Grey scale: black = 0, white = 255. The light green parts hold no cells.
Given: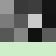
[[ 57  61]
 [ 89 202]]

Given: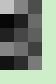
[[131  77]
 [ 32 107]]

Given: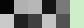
[[177 183]
 [ 33  64]]

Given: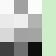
[[161 252]
 [238 179]]

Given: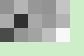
[[181 151]
 [ 48 169]]

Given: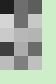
[[110  93]
 [111 200]]

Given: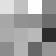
[[192 254]
 [146 143]]
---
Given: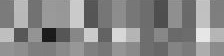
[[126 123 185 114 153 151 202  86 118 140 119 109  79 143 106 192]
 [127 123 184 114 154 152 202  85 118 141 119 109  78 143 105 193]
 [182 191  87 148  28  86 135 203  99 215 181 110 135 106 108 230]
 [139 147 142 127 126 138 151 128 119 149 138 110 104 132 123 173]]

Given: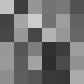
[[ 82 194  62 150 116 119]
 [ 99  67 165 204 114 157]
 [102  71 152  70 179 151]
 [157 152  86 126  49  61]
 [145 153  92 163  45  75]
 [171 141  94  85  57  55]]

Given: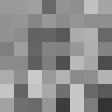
[[165 153 154 159 104 147 142 192]
 [142 146 149 134 151 139 149 142]
 [104 146 140  99 100  89 171 176]
 [131 127 158 102 132 129 152 174]
 [ 76 139 138  94 126  79 185 167]
 [179 172 142 202 153 178 139 143]
 [ 89 196 100 195 168 112 198 104]
 [ 51 162 112 106 150  61 199 125]]

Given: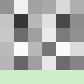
[[175 146 240 162 169 217]
 [141 196  54 184 224  73]
 [144 200 108 159 234 123]
 [219 186 250 184 118 250]
 [133 181 102 159 232 108]]

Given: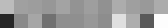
[[172 188 160 157 151 163 147 158 145 172 159 153]
 [253  39 138 166 113 143 143 152 141 223 173  89]]

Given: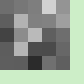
[[148 110 119 126 209]
 [159  94 178 128 130]
 [110  67 140 186  95]
 [103  93 181  76  75]
 [ 95  94  93  43 112]]

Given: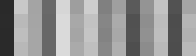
[[165  42 200 164 105 214 158 206 128 159  90 148 195  82]
 [181  43 185 165 103 218 168 194 134 171  81 142 188  77]
 [177  42 190 166 103 218 165 197 131 168  82 145 190  78]
 [185  42 184 166 103 218 170 191 135 175  78 140 185  77]]
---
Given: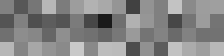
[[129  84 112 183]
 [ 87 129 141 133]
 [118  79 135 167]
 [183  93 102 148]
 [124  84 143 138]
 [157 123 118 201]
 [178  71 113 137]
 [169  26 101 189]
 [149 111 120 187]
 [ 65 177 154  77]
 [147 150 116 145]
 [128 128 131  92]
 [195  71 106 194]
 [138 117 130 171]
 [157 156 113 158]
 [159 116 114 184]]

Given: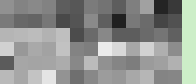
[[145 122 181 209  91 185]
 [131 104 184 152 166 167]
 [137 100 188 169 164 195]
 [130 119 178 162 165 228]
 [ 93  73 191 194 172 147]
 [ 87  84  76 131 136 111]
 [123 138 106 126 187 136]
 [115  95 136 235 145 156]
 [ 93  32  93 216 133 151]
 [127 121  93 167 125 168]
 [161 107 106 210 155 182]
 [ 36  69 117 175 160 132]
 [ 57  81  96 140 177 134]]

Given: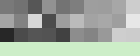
[[121 165  39]
 [114 130  75]
 [ 86 215  85]
 [146  76  83]
 [115 158  65]
 [126 187 141]
 [158 163 132]
 [157 168 153]
 [167 158 206]
 [205 231 204]]

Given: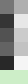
[[118  53  82  99  40]
 [175 231 203 194 245]]

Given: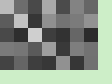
[[187  92  73 122  67]
 [109 194  46 118 101]
 [ 73  54 207  90  62]
 [169 144  62 158  55]
 [ 75 115  50  57 145]
 [131 123 102 126  54]
 [102 146  43 114 113]]

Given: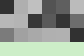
[[ 49 183 123]
 [175 180 161]
 [192  55 169]
 [ 83  90 176]
 [ 95  52 177]
 [187 109  49]]

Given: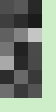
[[ 78  62  96 117 169  44 110]
 [ 88  44 131  34  41 105  58]
 [ 40  27 197  74  73  57  83]]

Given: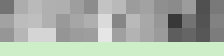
[[115 162 150]
 [173 188 182]
 [186 191 213]
 [176 176 213]
 [175 153 149]
 [158 166 156]
 [140 175 158]
 [195 218 230]
 [185 134 160]
 [156 185 179]
 [162 168 167]
 [143 151 155]
 [139  56  93]
 [156 115 101]
 [ 80  83  87]
 [121 130 124]]
